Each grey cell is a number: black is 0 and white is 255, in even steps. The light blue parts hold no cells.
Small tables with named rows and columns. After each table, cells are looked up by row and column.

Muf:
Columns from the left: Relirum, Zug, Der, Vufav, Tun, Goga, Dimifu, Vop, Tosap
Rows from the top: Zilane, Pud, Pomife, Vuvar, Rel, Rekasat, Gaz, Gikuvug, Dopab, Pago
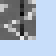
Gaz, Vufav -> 100
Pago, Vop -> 203
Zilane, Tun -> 96
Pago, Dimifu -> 108
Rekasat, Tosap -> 95
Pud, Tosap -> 106
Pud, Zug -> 183
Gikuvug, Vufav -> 198
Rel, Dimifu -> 173
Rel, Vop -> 210
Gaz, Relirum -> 113
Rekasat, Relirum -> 100
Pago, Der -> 99

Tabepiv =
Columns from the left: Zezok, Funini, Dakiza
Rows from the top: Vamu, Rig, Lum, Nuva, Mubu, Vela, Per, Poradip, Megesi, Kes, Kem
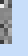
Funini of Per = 154
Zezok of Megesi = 145
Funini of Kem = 167
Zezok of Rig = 238
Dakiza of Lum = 136
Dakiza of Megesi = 168
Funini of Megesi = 103
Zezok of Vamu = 58

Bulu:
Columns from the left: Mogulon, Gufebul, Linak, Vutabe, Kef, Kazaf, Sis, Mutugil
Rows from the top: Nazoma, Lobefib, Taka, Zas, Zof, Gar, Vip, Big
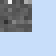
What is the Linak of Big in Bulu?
91
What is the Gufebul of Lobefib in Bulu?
94
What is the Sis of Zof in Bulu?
71
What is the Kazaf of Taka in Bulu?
94
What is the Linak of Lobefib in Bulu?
89
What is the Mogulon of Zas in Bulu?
91
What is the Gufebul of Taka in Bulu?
82
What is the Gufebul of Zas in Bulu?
96
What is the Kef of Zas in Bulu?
91
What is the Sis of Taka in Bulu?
102
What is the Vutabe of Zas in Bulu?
86
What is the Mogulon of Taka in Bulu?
94
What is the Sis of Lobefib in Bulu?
79
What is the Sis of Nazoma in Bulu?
173
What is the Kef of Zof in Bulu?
96
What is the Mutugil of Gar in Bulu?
118
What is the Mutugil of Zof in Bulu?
81
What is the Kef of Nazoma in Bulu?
95
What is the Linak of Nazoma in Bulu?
238
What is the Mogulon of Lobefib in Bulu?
98
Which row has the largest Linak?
Nazoma

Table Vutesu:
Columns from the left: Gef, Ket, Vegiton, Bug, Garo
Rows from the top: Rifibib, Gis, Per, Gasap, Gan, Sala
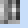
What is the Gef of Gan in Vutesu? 176
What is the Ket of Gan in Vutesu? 143
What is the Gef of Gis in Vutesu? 200
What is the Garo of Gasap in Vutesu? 59
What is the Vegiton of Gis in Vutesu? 102
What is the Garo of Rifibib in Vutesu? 44
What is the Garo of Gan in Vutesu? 46
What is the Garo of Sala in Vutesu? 172
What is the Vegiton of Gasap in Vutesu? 97
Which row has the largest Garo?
Sala

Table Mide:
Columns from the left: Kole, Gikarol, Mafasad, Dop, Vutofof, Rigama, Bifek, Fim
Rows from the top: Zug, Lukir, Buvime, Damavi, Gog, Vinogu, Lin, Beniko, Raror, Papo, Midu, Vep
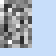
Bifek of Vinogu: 196
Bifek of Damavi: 145
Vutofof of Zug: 145
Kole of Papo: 172
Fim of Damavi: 211
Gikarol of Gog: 77
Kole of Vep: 121
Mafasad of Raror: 67
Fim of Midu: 136
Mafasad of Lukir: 67
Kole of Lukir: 221
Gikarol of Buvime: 58
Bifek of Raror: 213
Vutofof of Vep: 191
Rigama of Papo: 43
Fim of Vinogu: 71

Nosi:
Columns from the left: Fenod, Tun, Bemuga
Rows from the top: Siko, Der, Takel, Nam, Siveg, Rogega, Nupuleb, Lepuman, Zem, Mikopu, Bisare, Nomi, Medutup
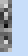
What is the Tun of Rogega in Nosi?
58
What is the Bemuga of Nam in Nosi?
104
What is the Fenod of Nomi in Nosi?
142
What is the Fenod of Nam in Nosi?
52
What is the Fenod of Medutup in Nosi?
109
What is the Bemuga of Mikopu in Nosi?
105
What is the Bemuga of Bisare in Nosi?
91
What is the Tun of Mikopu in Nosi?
46
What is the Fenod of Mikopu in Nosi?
120
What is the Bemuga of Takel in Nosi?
136
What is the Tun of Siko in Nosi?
184
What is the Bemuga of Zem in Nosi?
109
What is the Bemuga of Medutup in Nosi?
196
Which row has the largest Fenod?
Siko

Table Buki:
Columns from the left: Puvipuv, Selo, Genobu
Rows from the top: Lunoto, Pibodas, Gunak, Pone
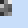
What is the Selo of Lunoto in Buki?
138
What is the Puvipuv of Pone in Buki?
52
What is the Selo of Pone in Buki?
118
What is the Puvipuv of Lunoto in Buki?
41
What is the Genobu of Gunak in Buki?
79
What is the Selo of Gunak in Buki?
105
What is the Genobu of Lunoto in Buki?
232
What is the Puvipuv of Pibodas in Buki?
190
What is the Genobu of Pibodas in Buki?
93
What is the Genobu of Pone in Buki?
144
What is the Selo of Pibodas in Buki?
109
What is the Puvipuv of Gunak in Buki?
113

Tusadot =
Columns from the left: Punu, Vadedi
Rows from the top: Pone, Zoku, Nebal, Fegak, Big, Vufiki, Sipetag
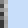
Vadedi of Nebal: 174
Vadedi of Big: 174
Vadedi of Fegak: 191
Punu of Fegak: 55
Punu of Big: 112
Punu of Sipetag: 55
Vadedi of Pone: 180

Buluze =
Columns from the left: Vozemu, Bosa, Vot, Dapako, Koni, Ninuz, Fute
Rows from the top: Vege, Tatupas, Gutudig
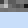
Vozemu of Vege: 66
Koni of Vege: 117
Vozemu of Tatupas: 150
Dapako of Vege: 93
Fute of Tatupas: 23
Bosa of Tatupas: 191
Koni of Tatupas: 82
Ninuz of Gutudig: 115
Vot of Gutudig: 117

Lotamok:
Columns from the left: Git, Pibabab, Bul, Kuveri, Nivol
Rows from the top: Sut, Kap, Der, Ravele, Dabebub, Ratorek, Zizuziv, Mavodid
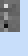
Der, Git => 85
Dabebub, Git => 91
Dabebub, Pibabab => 160
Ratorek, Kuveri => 105
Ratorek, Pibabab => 83
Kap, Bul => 108
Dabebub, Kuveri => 110
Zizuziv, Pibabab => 17
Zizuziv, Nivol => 103
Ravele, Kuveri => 100
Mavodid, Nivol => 105
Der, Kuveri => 98
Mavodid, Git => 107
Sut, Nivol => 110
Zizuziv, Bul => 102
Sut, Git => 101
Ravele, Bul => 98
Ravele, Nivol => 99
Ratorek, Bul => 107
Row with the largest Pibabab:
Kap

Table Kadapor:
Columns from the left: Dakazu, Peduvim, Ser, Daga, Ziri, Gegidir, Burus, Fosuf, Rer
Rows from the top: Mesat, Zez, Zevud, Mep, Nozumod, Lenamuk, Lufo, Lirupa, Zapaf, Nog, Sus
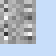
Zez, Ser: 177
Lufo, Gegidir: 175
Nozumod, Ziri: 177
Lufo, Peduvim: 93
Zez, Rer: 158
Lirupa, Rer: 165
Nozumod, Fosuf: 86
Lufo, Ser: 158
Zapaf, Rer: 177
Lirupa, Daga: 139
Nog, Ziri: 174
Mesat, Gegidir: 145
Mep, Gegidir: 131
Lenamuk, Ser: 170

